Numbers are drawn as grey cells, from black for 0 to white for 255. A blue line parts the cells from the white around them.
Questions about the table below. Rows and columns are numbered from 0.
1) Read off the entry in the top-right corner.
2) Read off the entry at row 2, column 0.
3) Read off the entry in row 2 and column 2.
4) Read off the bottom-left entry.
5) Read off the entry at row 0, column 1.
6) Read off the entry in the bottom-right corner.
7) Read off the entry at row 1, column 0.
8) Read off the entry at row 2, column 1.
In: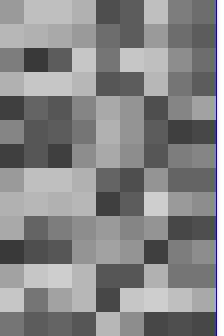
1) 109
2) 125
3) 93
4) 117
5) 192
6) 71
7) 184
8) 57

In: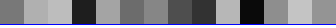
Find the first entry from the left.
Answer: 120
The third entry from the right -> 142
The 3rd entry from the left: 189
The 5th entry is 164

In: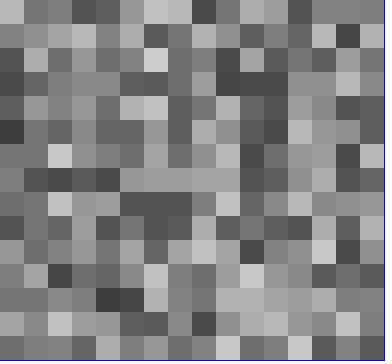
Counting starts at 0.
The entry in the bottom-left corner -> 109
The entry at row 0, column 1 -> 117
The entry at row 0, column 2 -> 125
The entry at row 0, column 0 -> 184
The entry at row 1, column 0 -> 131
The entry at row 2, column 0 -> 83
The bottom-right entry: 89
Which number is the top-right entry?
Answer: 125
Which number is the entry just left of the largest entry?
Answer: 131
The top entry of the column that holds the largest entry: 192

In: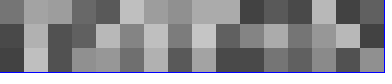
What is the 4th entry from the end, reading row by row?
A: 96
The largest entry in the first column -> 117
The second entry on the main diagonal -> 177
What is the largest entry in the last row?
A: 191
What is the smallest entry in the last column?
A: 66
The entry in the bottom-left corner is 66
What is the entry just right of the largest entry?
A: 96
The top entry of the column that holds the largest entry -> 171
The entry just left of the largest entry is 124
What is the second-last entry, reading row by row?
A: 81

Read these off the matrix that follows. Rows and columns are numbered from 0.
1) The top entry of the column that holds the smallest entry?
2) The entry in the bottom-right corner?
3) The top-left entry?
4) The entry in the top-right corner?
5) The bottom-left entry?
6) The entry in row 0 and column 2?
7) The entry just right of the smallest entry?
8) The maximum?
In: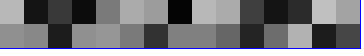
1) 4
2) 70
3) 184
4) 163
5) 144
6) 57
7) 184
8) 192

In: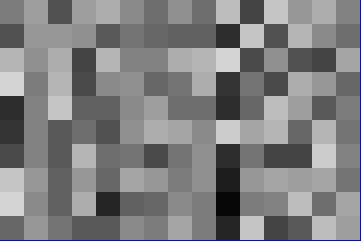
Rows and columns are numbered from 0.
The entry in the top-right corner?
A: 130
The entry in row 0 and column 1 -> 158
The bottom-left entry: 103
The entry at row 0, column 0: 124
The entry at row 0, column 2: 81
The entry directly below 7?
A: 37
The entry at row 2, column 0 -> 181
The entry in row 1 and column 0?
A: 81
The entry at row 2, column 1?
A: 144
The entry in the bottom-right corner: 158
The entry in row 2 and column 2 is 173

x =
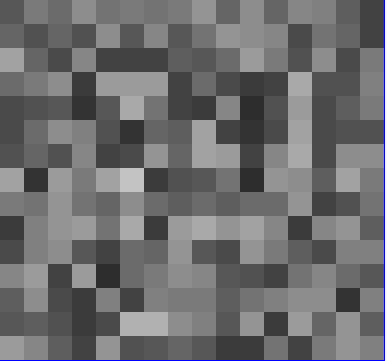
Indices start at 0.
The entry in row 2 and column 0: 162
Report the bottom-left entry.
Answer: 155
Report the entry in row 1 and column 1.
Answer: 81
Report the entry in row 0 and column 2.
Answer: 107
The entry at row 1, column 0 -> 101
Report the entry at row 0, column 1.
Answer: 122
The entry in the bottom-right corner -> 128
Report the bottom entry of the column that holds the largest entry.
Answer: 81
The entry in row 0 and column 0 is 87
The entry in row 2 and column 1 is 101
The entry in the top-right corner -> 66
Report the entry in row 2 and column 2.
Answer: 74
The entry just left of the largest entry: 162
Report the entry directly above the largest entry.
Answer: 74
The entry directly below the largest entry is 141
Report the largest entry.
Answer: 195

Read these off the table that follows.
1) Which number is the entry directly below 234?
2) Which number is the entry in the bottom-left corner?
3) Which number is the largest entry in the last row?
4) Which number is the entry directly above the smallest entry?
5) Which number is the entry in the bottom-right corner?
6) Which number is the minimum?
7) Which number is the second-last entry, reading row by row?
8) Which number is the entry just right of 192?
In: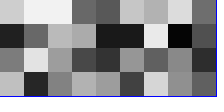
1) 96
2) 192
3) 214
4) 220
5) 96
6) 5
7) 144
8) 38
